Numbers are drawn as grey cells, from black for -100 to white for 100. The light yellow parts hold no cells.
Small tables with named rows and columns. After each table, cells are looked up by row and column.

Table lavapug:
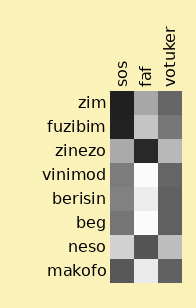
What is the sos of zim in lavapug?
-75
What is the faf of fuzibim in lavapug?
54
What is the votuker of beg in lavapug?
-25
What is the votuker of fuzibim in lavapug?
-7
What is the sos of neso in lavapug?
64
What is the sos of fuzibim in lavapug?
-74
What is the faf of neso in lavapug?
-33
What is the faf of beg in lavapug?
97
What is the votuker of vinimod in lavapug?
-21
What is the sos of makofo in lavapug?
-31
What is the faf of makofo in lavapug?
84
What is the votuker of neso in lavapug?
49
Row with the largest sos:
neso

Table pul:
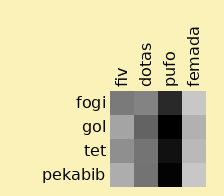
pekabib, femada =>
56
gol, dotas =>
-22
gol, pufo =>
-100
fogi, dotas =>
3
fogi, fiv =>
-4
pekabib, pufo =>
-98
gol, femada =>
39
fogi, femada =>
56
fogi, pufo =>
-68

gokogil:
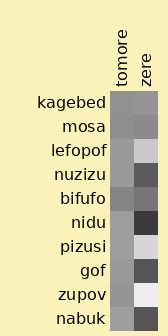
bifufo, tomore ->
4
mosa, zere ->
9
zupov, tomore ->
17
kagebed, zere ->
16
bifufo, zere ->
-8
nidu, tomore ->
23
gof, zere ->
-33
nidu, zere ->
-54
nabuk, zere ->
-33
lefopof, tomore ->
21
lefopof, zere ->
58
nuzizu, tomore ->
21
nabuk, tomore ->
25
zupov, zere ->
86
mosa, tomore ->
12
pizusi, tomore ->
23
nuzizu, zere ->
-29
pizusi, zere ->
68
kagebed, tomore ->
14
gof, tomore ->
20
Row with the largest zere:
zupov

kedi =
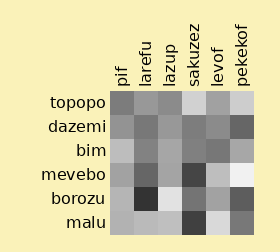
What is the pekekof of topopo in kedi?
61
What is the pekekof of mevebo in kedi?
89
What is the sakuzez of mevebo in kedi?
-46
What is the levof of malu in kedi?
70
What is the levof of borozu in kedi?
27
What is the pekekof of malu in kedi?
-6
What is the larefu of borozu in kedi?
-60
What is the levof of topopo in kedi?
26
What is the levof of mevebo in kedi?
49
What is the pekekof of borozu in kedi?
-27
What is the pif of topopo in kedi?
-3
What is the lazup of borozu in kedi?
77
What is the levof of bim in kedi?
-7
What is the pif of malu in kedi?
40
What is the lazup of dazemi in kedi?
19
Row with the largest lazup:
borozu

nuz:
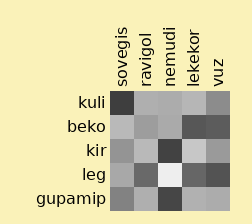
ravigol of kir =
45
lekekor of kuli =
43
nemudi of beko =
33
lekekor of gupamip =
39
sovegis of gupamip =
2
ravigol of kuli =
37
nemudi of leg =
87
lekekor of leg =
-20
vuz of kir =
21
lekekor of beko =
-32
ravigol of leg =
-18
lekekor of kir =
56
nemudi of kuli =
35
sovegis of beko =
45
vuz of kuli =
10

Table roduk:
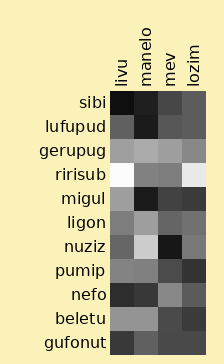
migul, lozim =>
-54
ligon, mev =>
-21
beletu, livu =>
16
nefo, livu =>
-65
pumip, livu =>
3
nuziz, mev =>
-82
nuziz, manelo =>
60
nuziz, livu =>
-20
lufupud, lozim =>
-28
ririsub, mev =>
-2
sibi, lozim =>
-28
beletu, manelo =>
16
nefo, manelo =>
-56
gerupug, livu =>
25
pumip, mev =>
-41
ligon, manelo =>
24

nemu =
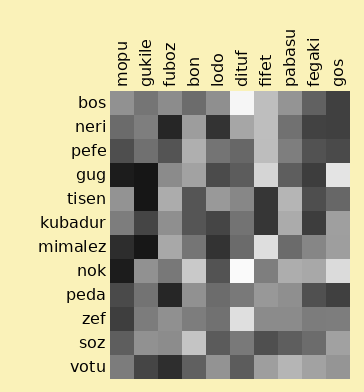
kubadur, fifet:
-58
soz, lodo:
-29
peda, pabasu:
12
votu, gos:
17
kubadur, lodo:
-46
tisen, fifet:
-58
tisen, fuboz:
35
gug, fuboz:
9
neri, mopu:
-16
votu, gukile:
-46
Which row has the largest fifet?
mimalez

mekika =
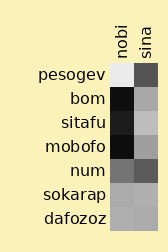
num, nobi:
-9
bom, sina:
32
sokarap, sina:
38
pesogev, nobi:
84
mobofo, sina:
24
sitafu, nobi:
-78

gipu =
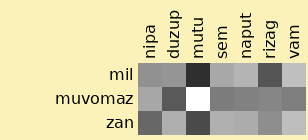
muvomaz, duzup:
-30
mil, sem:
32
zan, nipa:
-19
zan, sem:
38
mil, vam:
50
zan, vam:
49
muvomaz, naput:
1
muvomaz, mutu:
100
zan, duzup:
37
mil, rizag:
-33
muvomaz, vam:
-1
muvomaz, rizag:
5
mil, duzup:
17
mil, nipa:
14
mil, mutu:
-63
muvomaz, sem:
-3
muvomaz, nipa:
31
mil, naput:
41
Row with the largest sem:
zan

